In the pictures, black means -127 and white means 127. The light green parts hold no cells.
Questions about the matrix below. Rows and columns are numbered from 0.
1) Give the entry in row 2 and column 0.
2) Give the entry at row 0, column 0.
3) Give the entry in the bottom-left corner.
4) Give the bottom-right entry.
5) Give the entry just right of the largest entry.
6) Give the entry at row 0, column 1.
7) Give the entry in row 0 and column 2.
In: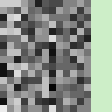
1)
-95
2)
77
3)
108
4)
3
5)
16
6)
77
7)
77

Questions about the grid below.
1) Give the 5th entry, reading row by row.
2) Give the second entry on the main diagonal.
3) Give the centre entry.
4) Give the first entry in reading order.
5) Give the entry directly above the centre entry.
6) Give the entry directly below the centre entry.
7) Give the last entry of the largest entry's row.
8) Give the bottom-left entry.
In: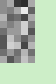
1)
41
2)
1
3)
26
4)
14
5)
26
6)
14
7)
-28
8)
41

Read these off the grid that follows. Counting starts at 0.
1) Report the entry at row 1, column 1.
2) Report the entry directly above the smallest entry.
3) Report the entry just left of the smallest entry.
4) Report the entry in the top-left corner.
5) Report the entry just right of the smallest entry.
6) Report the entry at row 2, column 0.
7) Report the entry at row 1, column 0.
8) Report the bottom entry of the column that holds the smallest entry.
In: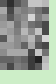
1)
-55
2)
68
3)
-68
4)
-39
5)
55
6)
12
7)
40
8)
-39

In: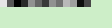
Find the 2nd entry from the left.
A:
-41
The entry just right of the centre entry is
17
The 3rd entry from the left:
-127
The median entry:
-26

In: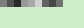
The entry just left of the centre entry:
24
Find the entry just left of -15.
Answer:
-57

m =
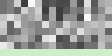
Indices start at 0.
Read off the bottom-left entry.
107
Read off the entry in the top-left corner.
-13
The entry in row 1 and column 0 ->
-13
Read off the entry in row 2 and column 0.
65
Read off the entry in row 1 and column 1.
1
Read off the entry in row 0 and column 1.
1
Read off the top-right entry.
52
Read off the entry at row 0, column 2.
80
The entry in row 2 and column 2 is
65
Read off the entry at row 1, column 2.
-26
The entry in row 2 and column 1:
95
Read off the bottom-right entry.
14

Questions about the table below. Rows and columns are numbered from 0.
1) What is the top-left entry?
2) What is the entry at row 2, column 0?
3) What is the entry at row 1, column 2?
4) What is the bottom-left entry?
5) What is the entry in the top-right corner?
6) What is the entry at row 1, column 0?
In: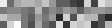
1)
109
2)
67
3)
9
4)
-32
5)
67
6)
-7

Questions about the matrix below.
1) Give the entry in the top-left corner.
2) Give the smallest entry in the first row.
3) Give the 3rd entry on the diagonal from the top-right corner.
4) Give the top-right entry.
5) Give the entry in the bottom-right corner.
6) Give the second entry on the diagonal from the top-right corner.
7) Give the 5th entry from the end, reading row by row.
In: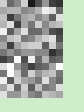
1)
79
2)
-102
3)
37
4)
-76
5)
37
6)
95
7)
8

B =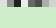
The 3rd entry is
-94
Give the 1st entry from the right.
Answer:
82
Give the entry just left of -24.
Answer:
109
